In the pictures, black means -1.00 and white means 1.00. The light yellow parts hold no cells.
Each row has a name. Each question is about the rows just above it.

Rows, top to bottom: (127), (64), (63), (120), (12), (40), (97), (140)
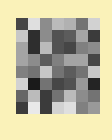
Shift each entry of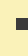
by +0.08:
-0.46
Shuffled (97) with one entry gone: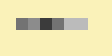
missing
-0.20

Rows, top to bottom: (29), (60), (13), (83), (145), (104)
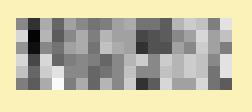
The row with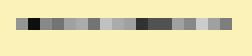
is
(13)
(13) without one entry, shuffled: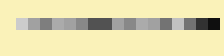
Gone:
0.16
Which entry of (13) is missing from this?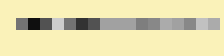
0.16
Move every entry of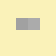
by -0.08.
0.18,0.26
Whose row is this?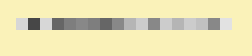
(83)
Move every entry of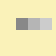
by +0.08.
0.15,0.50,0.68

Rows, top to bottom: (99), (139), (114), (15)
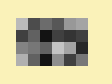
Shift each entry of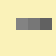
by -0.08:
-0.05,-0.15,-0.32
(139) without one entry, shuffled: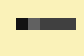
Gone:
-0.59
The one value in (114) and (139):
-0.24

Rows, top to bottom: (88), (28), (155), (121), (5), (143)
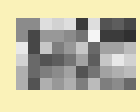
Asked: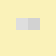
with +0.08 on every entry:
0.82,0.73
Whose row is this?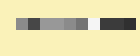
(28)

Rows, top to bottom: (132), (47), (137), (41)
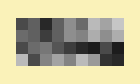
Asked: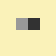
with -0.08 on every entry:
0.12,-0.69
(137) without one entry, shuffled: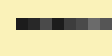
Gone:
-0.07
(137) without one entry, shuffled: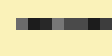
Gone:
-0.33
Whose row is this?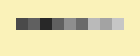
(132)
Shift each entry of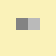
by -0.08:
-0.05,0.38

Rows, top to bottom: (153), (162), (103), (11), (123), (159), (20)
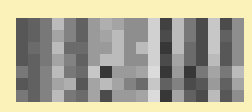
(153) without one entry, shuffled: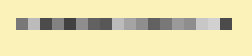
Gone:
0.37
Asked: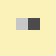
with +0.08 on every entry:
0.64,-0.33
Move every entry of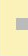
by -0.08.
0.39
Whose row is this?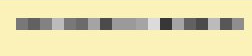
(20)
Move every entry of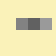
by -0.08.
-0.06,-0.32,0.13
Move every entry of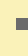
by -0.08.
-0.24
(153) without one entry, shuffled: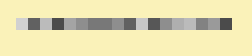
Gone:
-0.49

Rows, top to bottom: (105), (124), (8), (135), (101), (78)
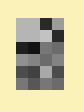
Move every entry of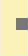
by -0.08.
-0.15
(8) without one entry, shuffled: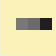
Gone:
-0.85
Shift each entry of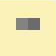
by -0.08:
-0.05,-0.24
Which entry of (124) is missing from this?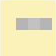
-0.68
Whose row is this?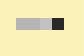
(124)
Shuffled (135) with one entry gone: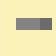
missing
0.13

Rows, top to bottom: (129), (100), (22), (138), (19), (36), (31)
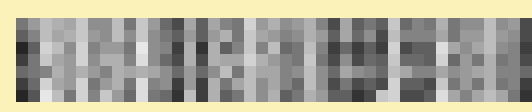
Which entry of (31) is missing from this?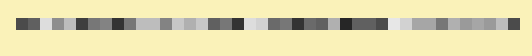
-0.33
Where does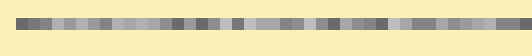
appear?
(19)
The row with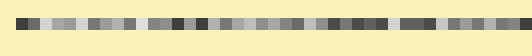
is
(36)

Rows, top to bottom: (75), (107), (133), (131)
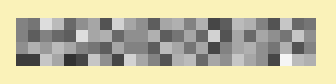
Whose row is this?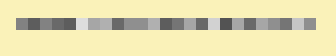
(107)
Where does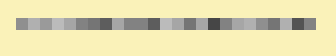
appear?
(133)
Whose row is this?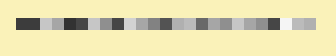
(131)
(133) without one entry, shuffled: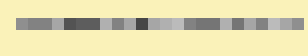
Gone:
0.21

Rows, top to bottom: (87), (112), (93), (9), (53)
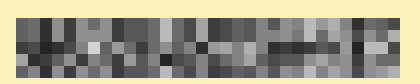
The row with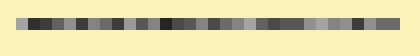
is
(9)
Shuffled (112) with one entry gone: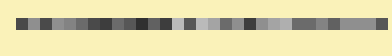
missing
-0.07
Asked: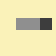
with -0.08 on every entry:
0.04,0.04,-0.60
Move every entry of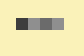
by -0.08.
-0.60,0.04,-0.24,0.04

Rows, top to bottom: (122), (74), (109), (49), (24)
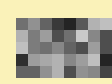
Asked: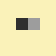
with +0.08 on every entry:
-0.55,0.31
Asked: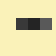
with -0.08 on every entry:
-0.63,-0.80,-0.38
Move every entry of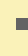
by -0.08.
-0.30
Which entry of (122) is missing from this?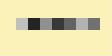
-0.30
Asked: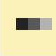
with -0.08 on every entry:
-0.80,-0.38,0.32
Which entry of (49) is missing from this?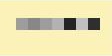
0.32
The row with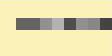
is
(24)

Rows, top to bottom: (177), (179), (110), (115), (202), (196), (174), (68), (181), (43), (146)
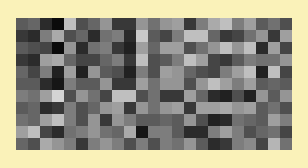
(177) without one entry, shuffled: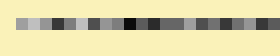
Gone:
0.33
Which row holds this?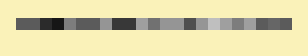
(196)
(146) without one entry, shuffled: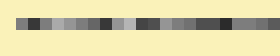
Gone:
0.08
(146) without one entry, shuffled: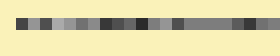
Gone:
0.42
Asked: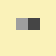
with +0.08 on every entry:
0.33,-0.38

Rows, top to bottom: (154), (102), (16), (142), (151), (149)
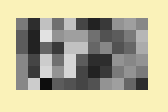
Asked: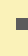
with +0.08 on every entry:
-0.20
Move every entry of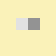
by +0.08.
0.85,0.23

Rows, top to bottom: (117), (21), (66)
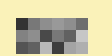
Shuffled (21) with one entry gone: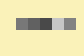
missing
0.11
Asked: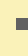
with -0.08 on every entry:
-0.32
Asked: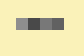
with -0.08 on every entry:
0.03,-0.51,-0.14,-0.32
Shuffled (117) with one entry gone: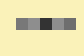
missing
0.20
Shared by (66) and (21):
-0.24

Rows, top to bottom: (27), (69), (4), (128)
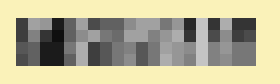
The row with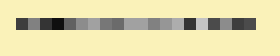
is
(69)
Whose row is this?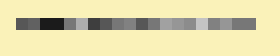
(4)
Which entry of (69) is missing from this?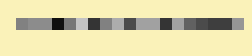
-0.16
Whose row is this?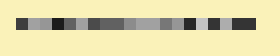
(27)
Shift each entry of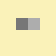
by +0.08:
0.01,0.44
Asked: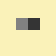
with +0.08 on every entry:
0.09,-0.51

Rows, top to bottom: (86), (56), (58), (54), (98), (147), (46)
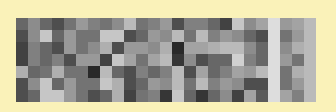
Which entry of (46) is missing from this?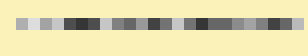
-0.29
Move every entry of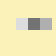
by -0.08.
0.65,-0.18,0.29
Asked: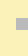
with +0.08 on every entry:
0.54
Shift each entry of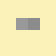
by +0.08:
0.28,0.18

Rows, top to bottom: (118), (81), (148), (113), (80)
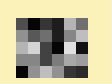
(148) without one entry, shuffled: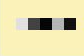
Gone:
0.66
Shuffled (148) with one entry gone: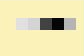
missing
-0.87
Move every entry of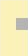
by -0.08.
0.33
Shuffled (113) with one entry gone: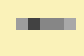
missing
-0.03
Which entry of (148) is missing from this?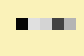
-0.87
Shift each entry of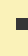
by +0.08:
-0.50

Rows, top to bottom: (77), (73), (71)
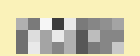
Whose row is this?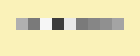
(77)
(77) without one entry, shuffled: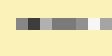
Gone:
0.83
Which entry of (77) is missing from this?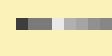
0.93
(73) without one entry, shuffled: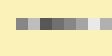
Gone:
0.73

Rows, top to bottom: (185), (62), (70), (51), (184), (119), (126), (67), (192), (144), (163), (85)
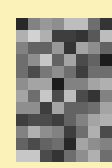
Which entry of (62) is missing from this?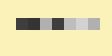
-0.31
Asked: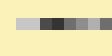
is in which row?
(85)
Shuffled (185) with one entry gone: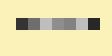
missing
0.19
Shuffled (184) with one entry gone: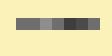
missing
-0.06
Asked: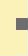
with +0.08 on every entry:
-0.06
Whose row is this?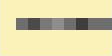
(184)

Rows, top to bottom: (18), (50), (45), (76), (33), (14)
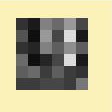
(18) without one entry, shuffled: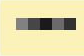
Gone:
0.20
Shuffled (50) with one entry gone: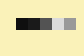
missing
-0.45
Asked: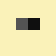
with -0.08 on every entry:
-0.43,-0.96
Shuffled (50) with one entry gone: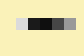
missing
-0.35
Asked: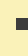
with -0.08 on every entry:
-0.61

